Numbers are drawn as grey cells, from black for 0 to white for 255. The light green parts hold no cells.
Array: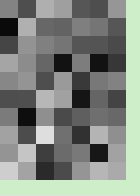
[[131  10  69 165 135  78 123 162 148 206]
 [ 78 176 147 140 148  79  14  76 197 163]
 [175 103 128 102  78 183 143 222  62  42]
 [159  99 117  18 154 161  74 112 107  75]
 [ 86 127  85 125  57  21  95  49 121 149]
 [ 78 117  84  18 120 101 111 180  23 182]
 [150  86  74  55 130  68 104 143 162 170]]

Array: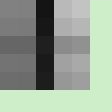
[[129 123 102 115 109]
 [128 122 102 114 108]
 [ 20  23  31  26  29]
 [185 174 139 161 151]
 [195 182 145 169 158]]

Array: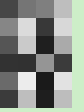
[[ 70 134  85  50 106  59]
 [117 219 202  49 236 190]
 [127  56  31 149  26  30]
 [190 216 170  59 226 189]]

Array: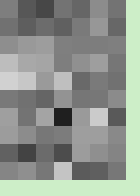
[[126 113 142 189 209 121 159 156  97 133]
 [ 87  94 153 168 199 113 115 140  67 143]
 [ 71 108 157 165 154 101 164 119 107 119]
 [115  96 127 126 191 147  31 124  76 196]
 [102 122 125 144 105 118 154 158 156  91]
 [140 151 125 158 122 119 203 158 143  95]
 [115 103 127 118 113 139  89 137 132 119]]

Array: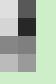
[[223 213 134 187]
 [ 88  39 127 154]]

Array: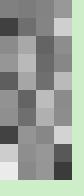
[[128  64 139 150  94 146 143  66 205 235]
 [124 111 168 185 166 100 111 148 142 137]
 [131 132 100 106 111 188 176 135 151 150]
 [152 207 141 135 186 139 141 211  88  59]]
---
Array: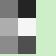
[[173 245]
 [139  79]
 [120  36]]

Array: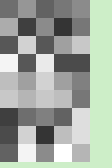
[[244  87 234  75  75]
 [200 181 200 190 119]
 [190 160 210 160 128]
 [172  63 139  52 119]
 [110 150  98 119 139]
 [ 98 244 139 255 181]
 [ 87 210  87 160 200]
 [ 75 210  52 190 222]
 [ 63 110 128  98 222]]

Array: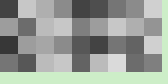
[[157 108 187 199 127 157 199 175 148]
 [117  87 187 199  99 187 218 108 127]
 [ 67 199 175 139  67  78 117 139 208]
 [ 55 157 166 139  87  67 117  99 208]]

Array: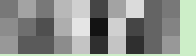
[[152  90  90 140 196  47 196  47 100 152]
 [140 111  79 174 229  19 208  69 100 131]
 [120 163 120 184 208  69 163 219 100 120]]

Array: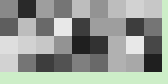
[[222 210 199 147  31  50 177 232  71]
 [210 117  61  82 127 105 177 168  31]
 [137  41 158 117 189 147 189 210 199]
 [ 94 189 105 232  61 158 158  61 117]]

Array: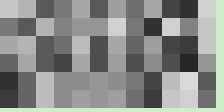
[[198 179  89 120 167  89 158 111 167  68  49 208]
 [167 179  89 111 188  79 167 101 158  68  59 198]
 [120  89 179 130 149 149 208 120  49 208 130 198]
 [101 167  89  68 167  79 158  79 139  79  38 149]
 [ 59 101 188 139 158 149 158 111  59 198 208 111]
 [ 49 101 188 139 139 149 139 120  68 188 218  89]]

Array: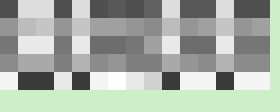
[[244  58  58 233  58 244 254 233 209  58 244 244  58 244 244]
 [149 188 197 149 197 160 160 149 139 188 149 160 197 149 160]
 [139 169 169 127 178 139 149 127 127 169 149 139 178 139 139]
 [118 233 233 118 233 109 109 118 160 233 109 109 233 118 118]
 [ 79 221 221  79 221  79  88  79  97 221  88  88 221  79  79]]

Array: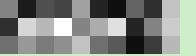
[[132  27  80  68 161  36  15 100  47 194]
 [111 152 123 143 194 111  89  15  59 184]
 [ 47 214 184 255 132 172 224  36 132 204]]

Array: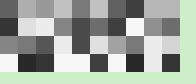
[[246  41  53 246 246  63 246  41 236  53]
 [133 121  86 236  74 224 162 121 236 212]
 [ 97 174 153 193 121 193  97  63 183 183]
 [ 53 224 236 133  74 109  63 246 144 109]]
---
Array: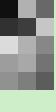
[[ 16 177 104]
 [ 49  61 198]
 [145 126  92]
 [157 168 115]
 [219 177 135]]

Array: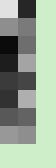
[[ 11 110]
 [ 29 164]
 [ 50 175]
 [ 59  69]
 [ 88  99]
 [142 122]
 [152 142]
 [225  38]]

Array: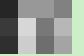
[[ 38 152 152 129]
 [ 47 205 110 164]
 [ 58 215 120 183]]

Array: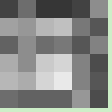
[[ 66 109  54  54  66 141]
 [ 98 141 109 120  86 130]
 [109  98  98  98 151  76]
 [161 151 183 192 120  86]
 [172 141 202 213 130  76]
 [183 172 213 233 130  86]]

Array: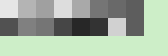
[[ 81 128 117  70  39  51 209  93]
 [230 180 160 221 169 117 105  93]]

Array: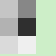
[[178  47]
 [197 135]
 [218 239]]

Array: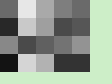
[[ 19 213 178  51  51]
 [ 40 201 159  74  86]
 [106 231 169 126 106]
 [136  74  96 115 147]]
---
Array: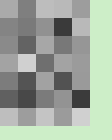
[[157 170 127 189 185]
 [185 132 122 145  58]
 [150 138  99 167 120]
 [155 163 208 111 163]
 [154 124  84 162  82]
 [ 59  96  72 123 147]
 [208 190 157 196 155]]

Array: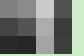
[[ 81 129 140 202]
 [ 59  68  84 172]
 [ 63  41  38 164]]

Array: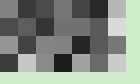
[[183 131  57  74 118  69  40]
 [218  76  93  52 114 114  90]
 [119 149  67 132 130  37  89]
 [203  60 198 138  28 163 106]]

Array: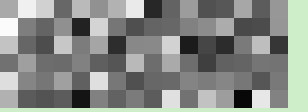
[[151 169 240 209 103 186 145 178 234  39  99 156  81  87 167  92]
 [150 251 126 100 144  34 212 118  79 100 103 129 140 172  73  76]
 [ 54 195 102  77 199 124 165  45 136 137 210  27  70  44 122 190]
 [115 113 159 109 107 129  95  85 185 109 170 110  63  97 100 117]
 [121 222 133 118 160  96 223 119  80 103 105 132 124 134 119  86]
 [130 177  91  83  92  20 129  98 123  92 224 114 194 157   8 231]]

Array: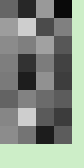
[[  9 101  39 153]
 [128 157 206  75]
 [ 87 139 127 161]
 [ 66 126  50 124]
 [ 61 122  29 145]
 [ 92  99 130 107]
 [ 60 134 206  90]
 [ 92 140 116  28]]

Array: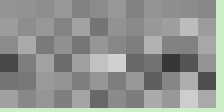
[[135 148 146 141 151 129 139 151 129 148 142 140]
 [156 155 141 151 131 162 117 146 137 152 158 188]
 [167 139 169 122 144 118 150 135 126 177 130 129]
 [148  72 126 161 108 160 193 208 104 115  55  85]
 [ 78 116 120 153 147 127 149 126 151  95 133 174]
 [169 160 136 149 127 164 104 138 125 170 152 205]]
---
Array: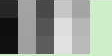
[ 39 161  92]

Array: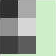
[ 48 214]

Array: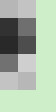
[182 111]

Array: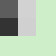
[ 93 208]

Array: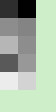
[ 46 132]

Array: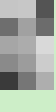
[197 161 217]

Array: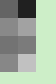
[100 162]

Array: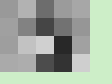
[153 130 208  51]
